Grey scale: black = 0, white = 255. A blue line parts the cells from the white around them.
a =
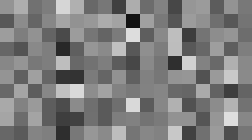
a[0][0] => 148
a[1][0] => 88
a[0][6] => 104
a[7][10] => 91
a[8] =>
[165, 108, 164, 93, 62, 65, 112, 90, 126, 129, 115, 122, 146, 146, 85, 150, 222, 135]
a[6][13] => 102
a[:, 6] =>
[104, 152, 118, 150, 114, 123, 141, 111, 112, 151]
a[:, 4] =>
[214, 165, 74, 40, 190, 52, 193, 76, 62, 46]
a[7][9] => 217
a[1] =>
[88, 140, 101, 135, 165, 146, 152, 172, 163, 19, 160, 121, 85, 156, 145, 111, 87, 116]
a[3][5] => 95
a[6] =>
[104, 165, 93, 135, 193, 217, 141, 163, 130, 121, 130, 134, 105, 102, 170, 98, 62, 100]
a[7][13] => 81
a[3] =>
[102, 83, 137, 126, 40, 95, 150, 138, 193, 88, 143, 125, 189, 88, 103, 158, 94, 126]
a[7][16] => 179
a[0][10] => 108
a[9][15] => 155
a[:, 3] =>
[125, 135, 100, 126, 126, 102, 135, 93, 93, 127]
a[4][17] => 137
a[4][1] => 149
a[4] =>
[135, 149, 120, 126, 190, 104, 114, 126, 92, 71, 137, 117, 47, 209, 130, 105, 176, 137]
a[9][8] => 189

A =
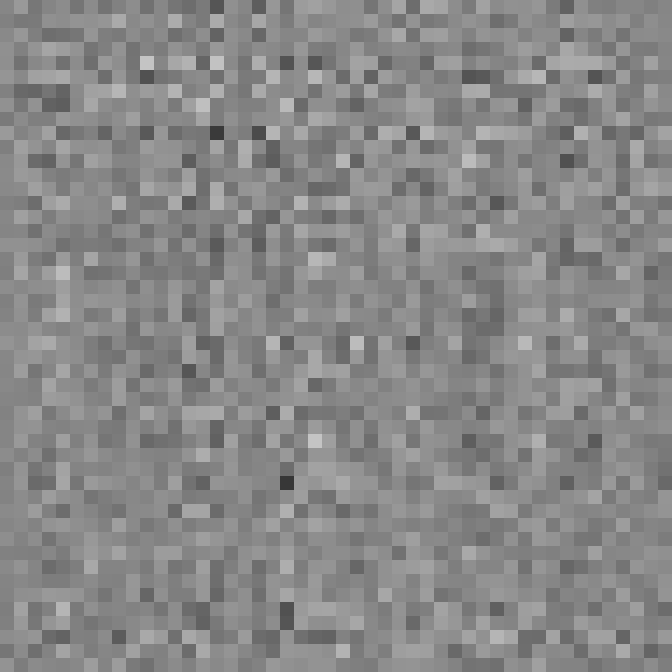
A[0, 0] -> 134
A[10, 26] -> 155
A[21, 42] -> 139
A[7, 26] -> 127
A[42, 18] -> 111
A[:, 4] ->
[140, 141, 113, 157, 113, 169, 100, 94, 151, 104, 165, 148, 123, 124, 171, 143, 131, 113, 154, 188, 158, 164, 178, 130, 147, 146, 166, 141, 153, 138, 130, 159, 135, 163, 166, 144, 109, 151, 134, 124, 117, 125, 151, 181, 159, 99, 164, 133]
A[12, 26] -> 134
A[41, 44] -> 137
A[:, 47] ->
[134, 135, 137, 133, 134, 127, 137, 139, 123, 163, 141, 125, 144, 154, 114, 151, 132, 156, 118, 123, 126, 133, 119, 133, 146, 141, 123, 142, 137, 140, 143, 123, 121, 114, 105, 149, 148, 131, 124, 144, 138, 146, 148, 108, 129, 153, 120, 126]
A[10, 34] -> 119
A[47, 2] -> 139
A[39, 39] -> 128
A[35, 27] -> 150
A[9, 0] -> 154
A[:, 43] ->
[126, 140, 141, 117, 154, 112, 152, 151, 144, 103, 144, 142, 150, 146, 109, 144, 124, 135, 142, 122, 132, 141, 112, 134, 124, 146, 117, 112, 123, 154, 139, 142, 148, 140, 153, 122, 140, 127, 142, 134, 135, 149, 123, 137, 135, 161, 135, 125]
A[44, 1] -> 153
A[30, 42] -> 130
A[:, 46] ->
[128, 142, 140, 123, 161, 126, 161, 148, 120, 143, 131, 113, 155, 165, 129, 123, 134, 137, 129, 101, 128, 119, 114, 153, 142, 125, 113, 134, 123, 134, 138, 121, 129, 124, 129, 126, 142, 133, 134, 147, 141, 133, 121, 121, 126, 133, 101, 140]
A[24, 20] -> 97
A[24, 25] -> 188
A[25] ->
[135, 148, 150, 139, 146, 142, 126, 119, 115, 145, 127, 124, 115, 157, 145, 106, 151, 130, 121, 153, 132, 125, 168, 131, 108, 152, 114, 149, 145, 119, 137, 132, 136, 105, 116, 143, 152, 149, 152, 129, 145, 145, 115, 146, 150, 127, 125, 141]
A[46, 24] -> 179
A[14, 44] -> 160
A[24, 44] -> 133
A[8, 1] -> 139
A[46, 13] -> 108
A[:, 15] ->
[85, 171, 99, 152, 194, 111, 176, 125, 125, 58, 164, 140, 127, 170, 175, 131, 110, 90, 105, 111, 163, 152, 162, 160, 106, 106, 115, 156, 139, 170, 101, 97, 141, 130, 148, 128, 107, 134, 149, 141, 111, 110, 103, 136, 121, 117, 140, 137]
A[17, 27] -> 156
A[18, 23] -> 171
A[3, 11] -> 124
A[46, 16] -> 148
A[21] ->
[128, 147, 122, 128, 164, 142, 150, 146, 146, 136, 140, 133, 155, 114, 129, 152, 133, 157, 139, 110, 135, 139, 138, 129, 151, 123, 147, 139, 124, 154, 125, 127, 135, 158, 133, 112, 135, 138, 145, 129, 136, 130, 139, 141, 141, 149, 119, 133]
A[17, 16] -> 129
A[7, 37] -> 97
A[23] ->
[140, 139, 147, 135, 130, 137, 150, 140, 140, 113, 150, 136, 137, 146, 122, 160, 130, 137, 146, 129, 142, 129, 127, 136, 117, 127, 135, 132, 136, 154, 117, 146, 142, 118, 108, 109, 141, 144, 146, 147, 152, 136, 127, 134, 117, 150, 153, 133]
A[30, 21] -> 124

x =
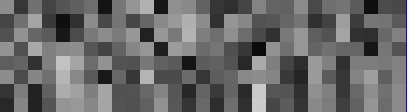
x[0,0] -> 141
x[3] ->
[147, 80, 169, 128, 138, 141, 86, 67, 99, 134, 150, 31, 156, 144, 107, 117, 79, 55, 11, 146, 112, 150, 100, 113, 101, 101, 22, 118, 83]
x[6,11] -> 132
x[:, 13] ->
[137, 176, 179, 144, 21, 107, 39, 52]
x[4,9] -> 81
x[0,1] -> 54
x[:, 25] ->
[92, 60, 49, 101, 124, 131, 105, 98]
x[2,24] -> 164
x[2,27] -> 104
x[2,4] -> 24
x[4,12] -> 90
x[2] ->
[81, 146, 102, 91, 24, 75, 121, 140, 122, 151, 33, 151, 121, 179, 127, 110, 143, 108, 74, 49, 121, 150, 94, 82, 164, 49, 47, 104, 129]
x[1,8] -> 116
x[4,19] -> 127
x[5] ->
[140, 75, 134, 112, 181, 136, 90, 25, 103, 55, 180, 74, 74, 107, 54, 93, 101, 136, 141, 133, 57, 37, 155, 91, 54, 131, 158, 95, 131]
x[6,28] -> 138
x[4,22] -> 154
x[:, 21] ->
[138, 116, 150, 150, 45, 37, 48, 53]
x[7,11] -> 146
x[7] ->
[40, 134, 34, 85, 149, 152, 135, 165, 84, 81, 96, 146, 87, 52, 105, 45, 110, 48, 204, 71, 92, 53, 137, 124, 63, 98, 149, 108, 139]
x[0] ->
[141, 54, 113, 68, 85, 95, 110, 20, 118, 149, 177, 22, 143, 137, 98, 54, 47, 68, 131, 100, 98, 138, 73, 111, 116, 92, 14, 76, 72]
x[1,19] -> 86
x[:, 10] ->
[177, 102, 33, 150, 120, 180, 103, 96]
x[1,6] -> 140
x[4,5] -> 165
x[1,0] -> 70
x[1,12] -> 153
